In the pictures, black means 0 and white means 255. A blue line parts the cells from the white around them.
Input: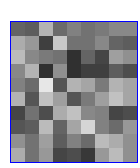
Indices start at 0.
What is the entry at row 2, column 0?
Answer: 187
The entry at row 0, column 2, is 179
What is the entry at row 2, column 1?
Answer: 136
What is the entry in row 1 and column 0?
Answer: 172
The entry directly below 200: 114
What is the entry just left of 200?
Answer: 63
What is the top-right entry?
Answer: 136
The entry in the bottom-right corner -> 144
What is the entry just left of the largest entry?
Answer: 107
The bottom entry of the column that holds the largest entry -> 152
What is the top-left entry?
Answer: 100
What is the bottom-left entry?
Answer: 172
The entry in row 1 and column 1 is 152
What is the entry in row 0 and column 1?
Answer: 93

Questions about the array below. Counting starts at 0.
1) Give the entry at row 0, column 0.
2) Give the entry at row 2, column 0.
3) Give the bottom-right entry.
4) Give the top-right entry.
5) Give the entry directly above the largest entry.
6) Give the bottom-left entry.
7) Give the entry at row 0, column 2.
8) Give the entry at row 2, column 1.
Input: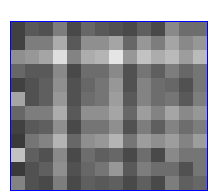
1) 65
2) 143
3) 103
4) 109
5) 165
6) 131
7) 81
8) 151

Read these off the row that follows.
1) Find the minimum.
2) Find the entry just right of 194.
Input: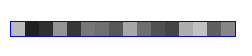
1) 33
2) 95

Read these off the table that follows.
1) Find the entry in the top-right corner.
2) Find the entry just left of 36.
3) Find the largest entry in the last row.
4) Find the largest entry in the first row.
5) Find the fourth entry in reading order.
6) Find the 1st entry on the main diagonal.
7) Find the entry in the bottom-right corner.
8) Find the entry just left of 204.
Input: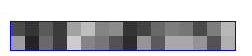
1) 184
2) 156
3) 204
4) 190
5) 59
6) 74
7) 176
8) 59

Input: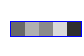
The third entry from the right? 139
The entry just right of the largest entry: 47
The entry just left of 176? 105

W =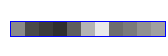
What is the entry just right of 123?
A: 145
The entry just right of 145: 160

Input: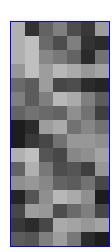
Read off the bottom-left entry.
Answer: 92
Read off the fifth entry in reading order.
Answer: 77
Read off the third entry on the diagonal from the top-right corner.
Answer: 99
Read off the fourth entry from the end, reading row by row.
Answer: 157
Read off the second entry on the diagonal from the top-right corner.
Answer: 50
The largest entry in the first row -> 176
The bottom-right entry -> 29
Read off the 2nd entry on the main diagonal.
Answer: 191
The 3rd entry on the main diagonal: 135
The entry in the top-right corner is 157
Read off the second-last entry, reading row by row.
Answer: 43
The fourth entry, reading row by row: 127

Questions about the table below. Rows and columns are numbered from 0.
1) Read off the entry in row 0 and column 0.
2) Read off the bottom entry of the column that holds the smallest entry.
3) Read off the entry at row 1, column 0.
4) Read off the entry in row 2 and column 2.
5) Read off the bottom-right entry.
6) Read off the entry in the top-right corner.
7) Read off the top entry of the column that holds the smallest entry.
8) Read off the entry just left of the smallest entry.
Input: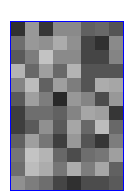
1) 48
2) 69
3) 110
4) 195
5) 90
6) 84
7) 138
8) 125

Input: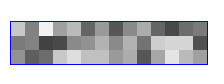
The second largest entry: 228
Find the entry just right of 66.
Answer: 73
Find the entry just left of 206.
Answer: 115
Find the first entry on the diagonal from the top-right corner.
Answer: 122
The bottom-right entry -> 160
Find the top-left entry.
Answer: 200
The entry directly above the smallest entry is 242
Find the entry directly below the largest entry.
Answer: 66
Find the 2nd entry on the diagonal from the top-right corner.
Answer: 214
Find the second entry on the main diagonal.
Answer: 130
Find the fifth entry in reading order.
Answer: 186
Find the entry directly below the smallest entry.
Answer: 109
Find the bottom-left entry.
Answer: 146

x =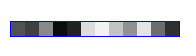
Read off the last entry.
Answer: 48
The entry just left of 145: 195

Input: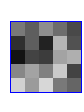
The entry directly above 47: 121
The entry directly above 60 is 34
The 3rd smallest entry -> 47
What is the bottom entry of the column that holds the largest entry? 215
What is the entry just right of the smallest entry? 67
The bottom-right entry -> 101
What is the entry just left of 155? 209
